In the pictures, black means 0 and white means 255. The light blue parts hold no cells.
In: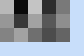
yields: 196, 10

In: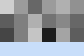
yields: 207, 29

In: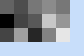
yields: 230, 1

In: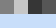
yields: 198, 54

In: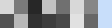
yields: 225, 39

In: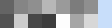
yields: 253, 61
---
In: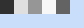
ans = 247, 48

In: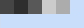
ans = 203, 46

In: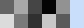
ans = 219, 4

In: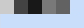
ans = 203, 24

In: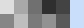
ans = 222, 47

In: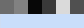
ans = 218, 7
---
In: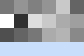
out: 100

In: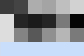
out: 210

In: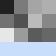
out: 175

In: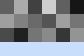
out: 22

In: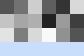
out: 217

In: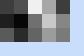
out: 61

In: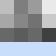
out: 233
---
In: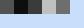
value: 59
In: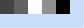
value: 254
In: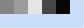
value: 229
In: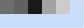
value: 25
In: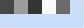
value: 52
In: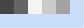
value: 244
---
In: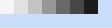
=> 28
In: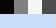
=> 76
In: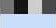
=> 73
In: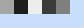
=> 127
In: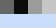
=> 197
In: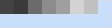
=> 192
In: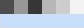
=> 243
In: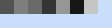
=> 197
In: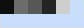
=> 206
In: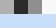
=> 248
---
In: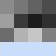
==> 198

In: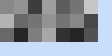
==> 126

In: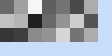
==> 138

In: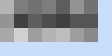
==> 157

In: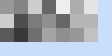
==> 111

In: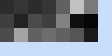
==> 97
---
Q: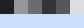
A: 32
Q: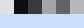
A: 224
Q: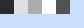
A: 42
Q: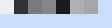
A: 237
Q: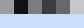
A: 156
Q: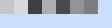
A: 198
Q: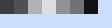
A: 61
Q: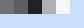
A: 114
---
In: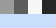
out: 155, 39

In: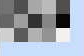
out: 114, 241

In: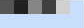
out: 85, 208

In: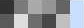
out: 50, 191

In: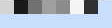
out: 212, 49

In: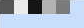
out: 86, 123

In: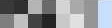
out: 57, 149

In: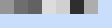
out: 149, 173
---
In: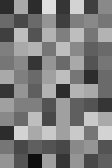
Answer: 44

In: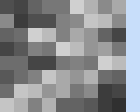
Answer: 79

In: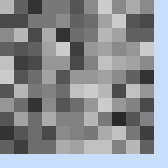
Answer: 183

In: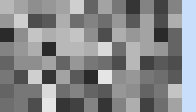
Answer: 184

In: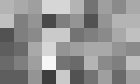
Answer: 180
